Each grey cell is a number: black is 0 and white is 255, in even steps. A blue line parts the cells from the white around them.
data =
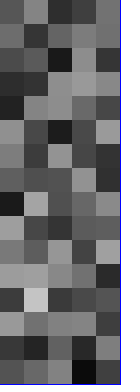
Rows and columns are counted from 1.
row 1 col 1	86
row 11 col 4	67
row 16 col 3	130
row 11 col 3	150
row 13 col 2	196
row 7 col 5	51
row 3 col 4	141
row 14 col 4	132
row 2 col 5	112
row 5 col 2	132
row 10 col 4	91
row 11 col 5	160
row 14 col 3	129
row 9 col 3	80
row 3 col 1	75
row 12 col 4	113
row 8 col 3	82
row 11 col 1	121
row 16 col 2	104
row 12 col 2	159
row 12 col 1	156
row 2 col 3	100
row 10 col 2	71

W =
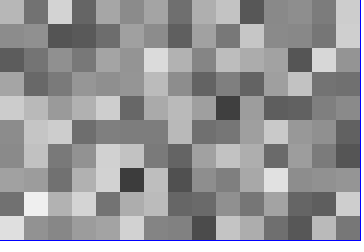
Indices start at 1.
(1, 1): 183
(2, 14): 118
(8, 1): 161
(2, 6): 160
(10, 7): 132
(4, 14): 115
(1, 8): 111
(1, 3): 211
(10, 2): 146
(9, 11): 118
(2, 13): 136
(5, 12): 94
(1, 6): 139
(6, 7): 125
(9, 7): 187
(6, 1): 140
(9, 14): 94
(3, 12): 162
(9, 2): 239
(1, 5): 166
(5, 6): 103
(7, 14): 123
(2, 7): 140
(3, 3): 144
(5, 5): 206
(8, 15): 149
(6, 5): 127
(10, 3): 135
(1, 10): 195
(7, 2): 193
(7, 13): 157
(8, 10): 127
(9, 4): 212
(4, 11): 99
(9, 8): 102
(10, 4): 156

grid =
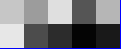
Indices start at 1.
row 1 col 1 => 198
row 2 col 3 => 44
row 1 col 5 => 182
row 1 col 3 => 223

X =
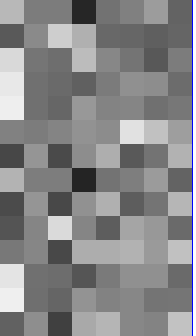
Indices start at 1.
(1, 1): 184
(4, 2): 112
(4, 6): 144
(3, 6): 116
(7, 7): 115
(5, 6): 133
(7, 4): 141
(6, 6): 225
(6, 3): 132
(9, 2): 149
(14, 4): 169
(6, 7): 193
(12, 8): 106
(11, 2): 134
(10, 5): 93
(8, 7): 155
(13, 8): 117
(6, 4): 146
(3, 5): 135
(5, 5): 131
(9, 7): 116
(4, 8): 108
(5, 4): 152
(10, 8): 106
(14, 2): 142
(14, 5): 181
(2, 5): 104
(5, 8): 119
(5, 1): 238
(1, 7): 156
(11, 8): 193

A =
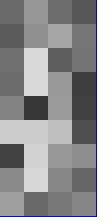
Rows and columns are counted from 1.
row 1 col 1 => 106
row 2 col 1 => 91
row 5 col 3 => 155
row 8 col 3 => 135
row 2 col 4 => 118
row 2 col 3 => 166
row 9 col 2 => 105
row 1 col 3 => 109
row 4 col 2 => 217
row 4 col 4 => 62
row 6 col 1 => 204
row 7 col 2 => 210

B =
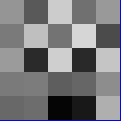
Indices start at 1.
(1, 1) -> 149
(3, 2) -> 42
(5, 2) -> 109
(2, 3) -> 115
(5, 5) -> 175
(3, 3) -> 207
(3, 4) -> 41
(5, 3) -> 5
